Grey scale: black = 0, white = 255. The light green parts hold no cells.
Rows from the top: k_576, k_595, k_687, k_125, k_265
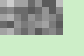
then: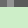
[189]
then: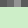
[135]
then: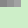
[123]

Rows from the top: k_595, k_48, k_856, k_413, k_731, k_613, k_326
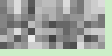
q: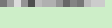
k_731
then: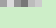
[219]
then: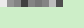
[103]
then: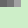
[103]

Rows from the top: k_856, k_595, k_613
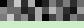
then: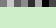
[124]
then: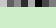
[33]
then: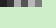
[45]
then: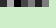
[84]
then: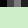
[124]
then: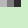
[20]

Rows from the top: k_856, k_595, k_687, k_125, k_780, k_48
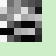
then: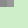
[220]
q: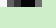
k_125

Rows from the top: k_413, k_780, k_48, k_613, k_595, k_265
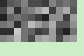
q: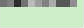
k_613
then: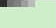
[61]
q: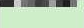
k_595
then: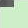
[129]

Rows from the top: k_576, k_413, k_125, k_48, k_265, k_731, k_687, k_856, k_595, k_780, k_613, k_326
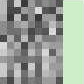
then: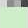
[156]
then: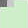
[112]
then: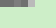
[172]
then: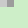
[156]
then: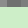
[112]
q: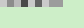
k_780
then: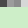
[86]

